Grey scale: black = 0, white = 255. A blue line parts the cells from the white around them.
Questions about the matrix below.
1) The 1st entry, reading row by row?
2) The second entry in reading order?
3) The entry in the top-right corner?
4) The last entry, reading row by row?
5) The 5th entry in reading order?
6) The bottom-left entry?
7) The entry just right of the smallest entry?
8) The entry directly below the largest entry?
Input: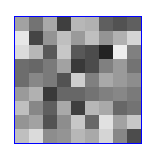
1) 162
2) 115
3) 95
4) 76
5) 183
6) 191
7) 238
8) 154

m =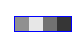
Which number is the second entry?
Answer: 231
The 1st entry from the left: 144
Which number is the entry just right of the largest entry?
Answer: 114

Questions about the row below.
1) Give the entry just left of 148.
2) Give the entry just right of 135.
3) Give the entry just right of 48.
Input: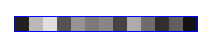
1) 82
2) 67
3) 95

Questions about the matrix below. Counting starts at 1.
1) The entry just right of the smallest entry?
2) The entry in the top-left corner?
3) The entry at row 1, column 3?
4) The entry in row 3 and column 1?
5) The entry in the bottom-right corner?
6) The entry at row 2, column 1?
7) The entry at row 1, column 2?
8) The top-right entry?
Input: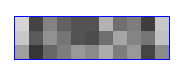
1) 103
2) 212
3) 131
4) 159
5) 138
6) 199
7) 68
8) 199

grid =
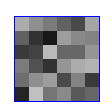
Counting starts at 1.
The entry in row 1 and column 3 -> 123
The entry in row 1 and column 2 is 143
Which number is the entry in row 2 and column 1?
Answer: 97
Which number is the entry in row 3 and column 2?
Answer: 66
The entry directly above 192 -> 143
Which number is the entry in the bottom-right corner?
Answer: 103
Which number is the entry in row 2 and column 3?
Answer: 24
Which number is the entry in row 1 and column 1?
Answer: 172
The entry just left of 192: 36
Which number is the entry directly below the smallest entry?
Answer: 186
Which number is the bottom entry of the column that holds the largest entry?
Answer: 192

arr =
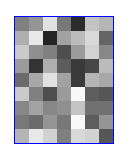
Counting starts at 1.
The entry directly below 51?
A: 168
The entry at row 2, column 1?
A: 175
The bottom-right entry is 86
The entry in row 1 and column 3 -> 225
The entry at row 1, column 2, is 149
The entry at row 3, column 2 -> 143
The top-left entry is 128
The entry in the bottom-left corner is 181
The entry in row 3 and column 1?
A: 202
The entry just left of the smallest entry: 233

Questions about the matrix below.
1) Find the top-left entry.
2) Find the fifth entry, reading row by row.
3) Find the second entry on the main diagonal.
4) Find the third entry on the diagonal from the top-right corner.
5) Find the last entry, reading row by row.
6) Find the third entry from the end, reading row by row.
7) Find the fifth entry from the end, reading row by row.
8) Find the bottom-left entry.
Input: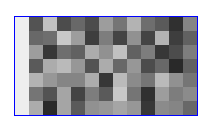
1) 238
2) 104
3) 104
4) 55
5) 104
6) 139
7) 151
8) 238

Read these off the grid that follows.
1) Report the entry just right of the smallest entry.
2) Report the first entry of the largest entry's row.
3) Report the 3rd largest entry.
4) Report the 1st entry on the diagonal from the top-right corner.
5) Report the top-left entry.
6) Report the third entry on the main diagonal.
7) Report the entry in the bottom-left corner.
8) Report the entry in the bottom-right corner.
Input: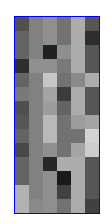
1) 172
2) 100
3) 198
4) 86
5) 79
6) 33
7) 178
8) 65

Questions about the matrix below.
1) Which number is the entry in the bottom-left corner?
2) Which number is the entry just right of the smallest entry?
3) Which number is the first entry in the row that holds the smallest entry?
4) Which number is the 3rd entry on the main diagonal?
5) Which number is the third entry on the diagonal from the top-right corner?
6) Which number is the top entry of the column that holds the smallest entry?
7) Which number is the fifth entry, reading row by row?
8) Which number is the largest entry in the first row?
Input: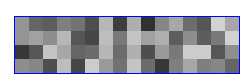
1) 142
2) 134
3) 148
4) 196
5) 204
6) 49
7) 114
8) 210

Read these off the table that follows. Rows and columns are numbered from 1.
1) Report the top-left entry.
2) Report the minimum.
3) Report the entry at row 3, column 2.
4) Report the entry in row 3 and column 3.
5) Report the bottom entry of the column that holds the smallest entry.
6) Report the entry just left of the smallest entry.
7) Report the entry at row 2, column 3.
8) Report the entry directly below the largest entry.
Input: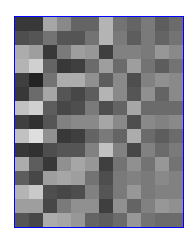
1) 56
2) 35
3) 158
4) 56
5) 71
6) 63
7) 115
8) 49

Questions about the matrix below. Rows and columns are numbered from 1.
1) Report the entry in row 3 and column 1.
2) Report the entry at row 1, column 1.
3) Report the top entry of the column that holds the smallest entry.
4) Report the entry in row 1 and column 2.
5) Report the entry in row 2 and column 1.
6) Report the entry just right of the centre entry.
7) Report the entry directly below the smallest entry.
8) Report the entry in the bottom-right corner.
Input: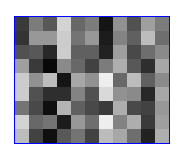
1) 81
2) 58
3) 88
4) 124
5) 52
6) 238
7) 188
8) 174

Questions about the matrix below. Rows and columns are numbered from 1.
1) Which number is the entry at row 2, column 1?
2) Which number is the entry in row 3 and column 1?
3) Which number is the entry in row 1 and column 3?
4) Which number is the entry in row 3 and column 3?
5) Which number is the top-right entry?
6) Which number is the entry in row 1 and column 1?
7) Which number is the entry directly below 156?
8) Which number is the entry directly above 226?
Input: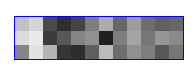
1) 219
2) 132
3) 75
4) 180
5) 103
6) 193
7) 164
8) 233

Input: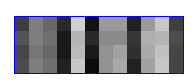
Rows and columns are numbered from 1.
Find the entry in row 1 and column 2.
125
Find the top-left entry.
62
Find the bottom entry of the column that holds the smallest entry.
12
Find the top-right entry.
62
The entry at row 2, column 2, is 125
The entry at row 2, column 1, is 83
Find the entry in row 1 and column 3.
104
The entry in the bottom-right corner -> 70
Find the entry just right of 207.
18
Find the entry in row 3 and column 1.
70
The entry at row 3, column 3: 104
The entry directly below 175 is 169
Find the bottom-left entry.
76
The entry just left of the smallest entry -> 199
